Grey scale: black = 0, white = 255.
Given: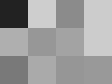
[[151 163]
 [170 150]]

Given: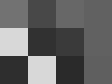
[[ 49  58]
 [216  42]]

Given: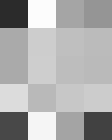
[[205 191]
 [206 189]]

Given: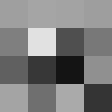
[[225  79]
 [ 55  20]]

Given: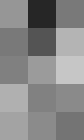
[[ 84 180]
 [155 198]]

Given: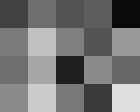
[[193 127]
 [166  31]]

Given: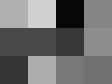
[[ 72  55]
 [174 120]]

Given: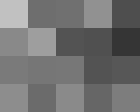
[[158  83]
 [118 119]]
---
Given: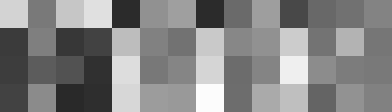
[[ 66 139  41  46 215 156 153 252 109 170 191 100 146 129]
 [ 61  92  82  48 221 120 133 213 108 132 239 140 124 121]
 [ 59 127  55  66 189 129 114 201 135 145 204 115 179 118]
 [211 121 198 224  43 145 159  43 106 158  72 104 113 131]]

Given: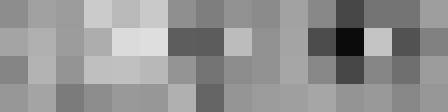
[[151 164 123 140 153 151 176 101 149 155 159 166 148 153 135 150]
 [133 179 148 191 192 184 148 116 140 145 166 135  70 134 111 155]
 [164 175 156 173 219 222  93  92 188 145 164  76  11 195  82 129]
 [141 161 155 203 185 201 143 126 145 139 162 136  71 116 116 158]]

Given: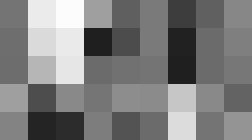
[[131  36  44 125  83 107 220 116 148]
 [159  77 137 117 141 139 198 137  99]
 [109 182 230 107 113 116  31 107 119]
 [110 218 234  31  76 122  33 107 127]
 [116 235 252 159  95 122  61  96 135]]

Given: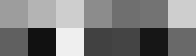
[[ 96  17 239  65  68  22 105]
 [157 180 206 140 111 115 206]]

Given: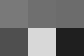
[[ 79 216  31]
 [121 111 108]]

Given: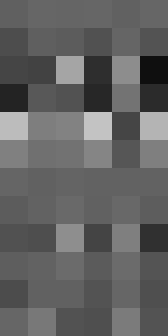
[[102 120  82  79 123  83]
 [ 76  97  97  83 102  79]
 [ 94  98 107  91 107  84]
 [ 81  78 142  68 127  48]
 [ 92  98 105  97 104  93]
 [101  97 100  98  98  98]
 [128 112 114 133  86 127]
 [188 126 130 195  69 180]
 [ 35  88  82  39 115  43]
 [ 69  66 165  46 141  15]
 [ 77  95  92  81 101  83]
 [ 96 102 101 102  97 102]]

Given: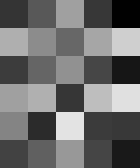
[[ 66  96 152  69  25]
 [132  43 227  59  56]
 [160 176  54 190 224]
 [ 60 101 145  70  22]
 [175 140 103 166 207]
 [ 52  88 160  55   1]]

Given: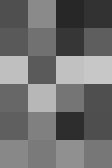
[[136 122 144 119]
 [ 95 128  45  78]
 [103 183 117  79]
 [191  90 193 199]
 [ 89 113  54  94]
 [ 79 138  39  50]]
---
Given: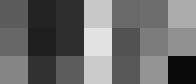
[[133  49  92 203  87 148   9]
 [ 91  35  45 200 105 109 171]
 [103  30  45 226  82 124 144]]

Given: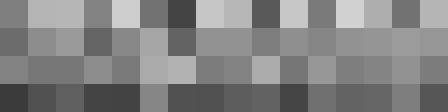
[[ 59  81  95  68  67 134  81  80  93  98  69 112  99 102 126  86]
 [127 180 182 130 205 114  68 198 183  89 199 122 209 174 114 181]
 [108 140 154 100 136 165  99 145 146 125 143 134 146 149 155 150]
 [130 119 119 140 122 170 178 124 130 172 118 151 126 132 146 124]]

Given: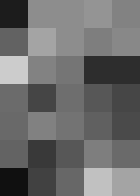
[[ 16  65 103 193 164]
 [ 28 141 141 148 130]
 [ 98 164 141 126 136]
 [204 130 117  45  45]
 [107  69 110  87  70]
 [105 129 115  96  74]
 [ 99  57  87 126 106]]

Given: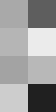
[[205  32]
 [169  94]
 [181 235]
 [163 184]]

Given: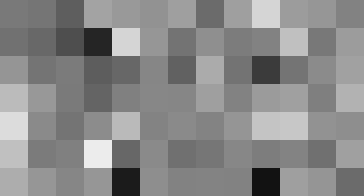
[[173 150 134 150  27 142 130 131 130  18 159 149 107]
 [121 117  94 163 153 146 159 107 159 213 156 150 130]
 [113 104  78  37 213 150 115 143 124 130 192 120 156]
 [149 116 123  93 103 134  97 171 115  59 116 139 161]
 [187 152 122 100 128 135 134 159 130 155 160 127 178]
 [220 138 116 140 186 131 138 131 149 196 199 146 142]
 [192 123 128 236 103 138 112 118 135 125 131 112 160]]

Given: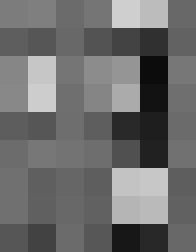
[[ 86  66 107  87  23  40 104]
 [124 127 107 117 207 188 104]
 [ 94  86 104  83  67  48  98]
 [134 198 117 140 149  12 119]
 [136 205 111 133 171  18 111]
 [ 93  86 110  94  41  30 107]
 [108 119 115 110  80  33 113]
 [112  95 102  94 195 199  94]
 [112  96 104  97 181 186  97]]

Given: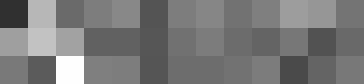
[[121  91 254 127 125  85 109 109 114 124  74 100 120]
 [ 48 183 106 125 136  84 125 134 114 127 157 150 116]
 [159 194 162  97  97  86 113 124 108 100 119  82 105]]

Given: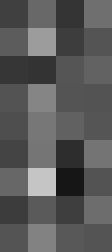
[[ 84 130  88  84]
 [ 64 104  52 111]
 [ 92 156  61  84]
 [ 54  51  85  98]
 [ 83 133  84  83]
 [ 78 119  97  85]
 [ 68 117  45 116]
 [103 197  22  83]
 [ 60  90  62 109]]

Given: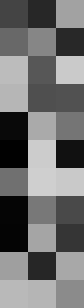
[[185 181 139]
 [ 68  39 162]
 [104 134  40]
 [188  87 202]
 [182  79  81]
 [  9 170 117]
 [  1 204  17]
 [112 207 201]
 [  5 120  73]
 [  4 165  53]
 [159  38 168]]
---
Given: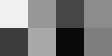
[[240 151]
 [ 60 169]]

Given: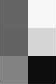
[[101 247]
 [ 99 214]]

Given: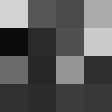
[[211  85]
 [ 11  42]]

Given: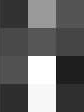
[[ 50 153]
 [ 73  86]]

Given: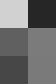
[[209  38]
 [ 96 123]]

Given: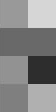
[[153 214]
 [105 105]]
